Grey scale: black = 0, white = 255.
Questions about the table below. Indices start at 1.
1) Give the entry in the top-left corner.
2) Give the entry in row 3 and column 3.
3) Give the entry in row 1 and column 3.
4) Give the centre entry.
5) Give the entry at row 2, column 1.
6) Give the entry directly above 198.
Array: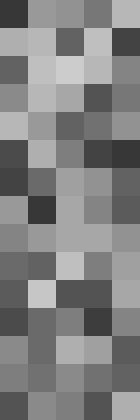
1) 55
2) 204
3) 146
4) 167
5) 175
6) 98

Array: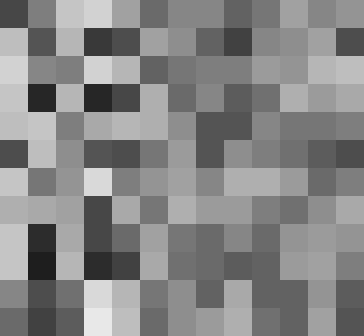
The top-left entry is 71
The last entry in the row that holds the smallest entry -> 126
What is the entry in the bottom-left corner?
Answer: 106
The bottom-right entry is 84
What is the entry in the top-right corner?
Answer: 148
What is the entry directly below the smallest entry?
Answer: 77
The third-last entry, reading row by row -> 98
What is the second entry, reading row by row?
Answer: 126
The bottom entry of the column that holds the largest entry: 232
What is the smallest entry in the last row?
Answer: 65
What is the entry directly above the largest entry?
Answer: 217
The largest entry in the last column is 190
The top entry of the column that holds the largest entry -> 210
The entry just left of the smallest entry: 197
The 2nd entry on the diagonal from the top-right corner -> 161
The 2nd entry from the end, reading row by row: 161
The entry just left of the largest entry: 92
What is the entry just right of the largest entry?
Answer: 190
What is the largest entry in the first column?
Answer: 210
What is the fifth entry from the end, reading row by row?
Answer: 175
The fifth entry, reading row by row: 161
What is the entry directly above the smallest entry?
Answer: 44

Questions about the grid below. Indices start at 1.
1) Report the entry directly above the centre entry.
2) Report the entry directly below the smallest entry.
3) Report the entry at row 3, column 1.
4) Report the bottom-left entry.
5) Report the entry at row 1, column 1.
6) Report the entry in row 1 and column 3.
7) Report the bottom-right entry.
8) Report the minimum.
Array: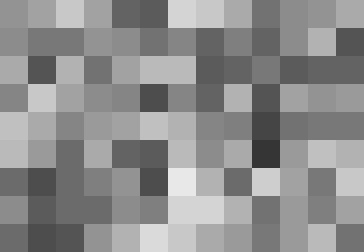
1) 133
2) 206
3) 170
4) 107
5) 147
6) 200
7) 114
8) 53

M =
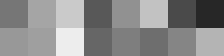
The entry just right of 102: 126
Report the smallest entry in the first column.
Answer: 118
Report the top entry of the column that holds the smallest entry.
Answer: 39
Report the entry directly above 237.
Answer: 202
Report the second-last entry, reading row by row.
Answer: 133

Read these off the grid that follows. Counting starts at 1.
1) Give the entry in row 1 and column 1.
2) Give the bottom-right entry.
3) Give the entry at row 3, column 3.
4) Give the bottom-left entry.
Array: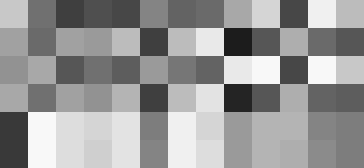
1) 200
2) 125
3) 86
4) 57

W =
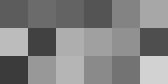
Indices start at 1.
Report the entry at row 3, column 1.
59
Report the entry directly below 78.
210
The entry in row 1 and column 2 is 107
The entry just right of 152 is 181
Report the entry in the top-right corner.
167

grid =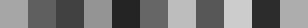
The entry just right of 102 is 189
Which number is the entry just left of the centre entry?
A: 36

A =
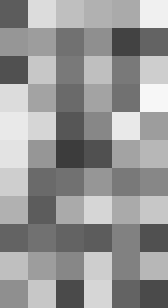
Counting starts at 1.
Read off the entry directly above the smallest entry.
86
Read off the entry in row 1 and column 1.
92
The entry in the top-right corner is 240
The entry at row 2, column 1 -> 150
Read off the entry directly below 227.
206
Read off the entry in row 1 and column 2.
220
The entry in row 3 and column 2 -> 199
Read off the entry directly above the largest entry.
206
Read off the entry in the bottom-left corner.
143
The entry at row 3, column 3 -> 121
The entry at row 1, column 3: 191
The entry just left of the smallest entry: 150
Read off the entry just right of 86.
135
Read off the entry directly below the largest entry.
157
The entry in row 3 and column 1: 80
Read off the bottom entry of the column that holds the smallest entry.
74
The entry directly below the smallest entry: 113
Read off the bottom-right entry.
74

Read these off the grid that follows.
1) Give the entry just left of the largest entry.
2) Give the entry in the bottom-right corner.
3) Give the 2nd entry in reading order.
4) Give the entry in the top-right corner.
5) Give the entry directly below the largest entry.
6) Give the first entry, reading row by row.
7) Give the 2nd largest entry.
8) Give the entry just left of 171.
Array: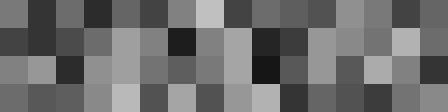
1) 129
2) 137
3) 52
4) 101
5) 129
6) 121
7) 185
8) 88
